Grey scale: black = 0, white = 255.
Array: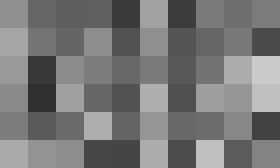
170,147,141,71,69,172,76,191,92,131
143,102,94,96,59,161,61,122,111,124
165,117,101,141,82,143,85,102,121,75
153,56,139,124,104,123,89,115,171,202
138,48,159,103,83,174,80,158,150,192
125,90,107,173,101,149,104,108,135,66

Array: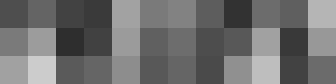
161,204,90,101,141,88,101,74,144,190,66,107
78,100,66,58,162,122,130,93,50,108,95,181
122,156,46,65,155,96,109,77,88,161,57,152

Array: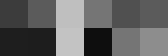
30,29,195,14,117,141
60,91,191,117,80,91

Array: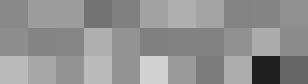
187,167,147,187,146,209,155,125,173,31,102
137,157,156,115,128,162,174,164,131,132,144
142,132,133,174,146,128,130,130,144,171,140

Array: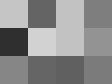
134,101,96,123
197,100,194,126
47,210,194,147

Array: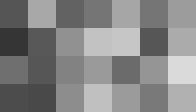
76,73,141,192,155,121,177
85,168,98,117,166,117,156
53,88,145,194,198,86,171
111,86,130,154,107,149,218
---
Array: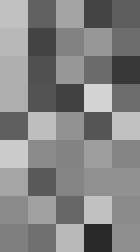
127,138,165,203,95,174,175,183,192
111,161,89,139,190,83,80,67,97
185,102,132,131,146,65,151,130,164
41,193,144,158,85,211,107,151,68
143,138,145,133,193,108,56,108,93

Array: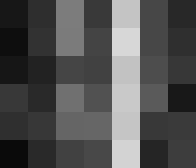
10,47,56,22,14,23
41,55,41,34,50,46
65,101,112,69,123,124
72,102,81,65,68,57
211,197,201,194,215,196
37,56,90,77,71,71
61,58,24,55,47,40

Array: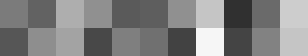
86,123
142,98
163,174
72,144
127,90
112,94
66,144
246,197
68,48
130,106
197,205

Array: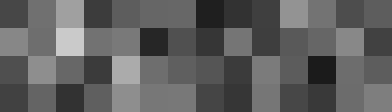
65,79,135,71
100,142,110,112
50,103,202,160
95,59,114,60
142,171,121,93
119,110,38,102
120,95,80,103
69,85,54,31
54,59,117,50
118,123,62,63
71,92,89,147
57,27,102,115
108,109,136,77
126,93,65,93

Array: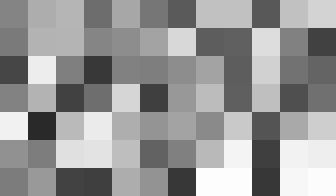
124,145,241,130,70,122,132
153,125,41,179,237,179,173
66,224,186,65,127,180,181
63,227,235,110,56,133,109
173,190,174,214,129,141,167
147,98,148,63,126,163,118
55,128,163,152,141,216,90
253,185,138,188,163,93,193
253,244,201,95,93,96,193
55,63,84,191,209,221,88
247,242,169,79,114,129,193
252,238,206,112,100,65,211

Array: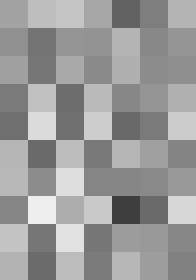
179,196,133,184,182,111,122,160,144,163
108,119,238,140,106,219,192,118,116,190
188,226,173,222,189,112,109,169,148,197
123,119,201,133,121,205,186,138,147,166
183,156,62,134,182,105,135,175,180,98
157,153,106,137,160,122,149,141,136,126
129,135,215,153,132,203,176,143,149,180

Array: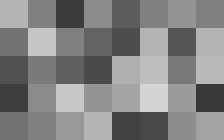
113,62,80,114,181
129,139,122,197,129
153,199,96,127,60
181,148,74,99,140
66,164,175,77,93
73,212,189,179,128
141,155,121,85,148
163,56,185,179,127
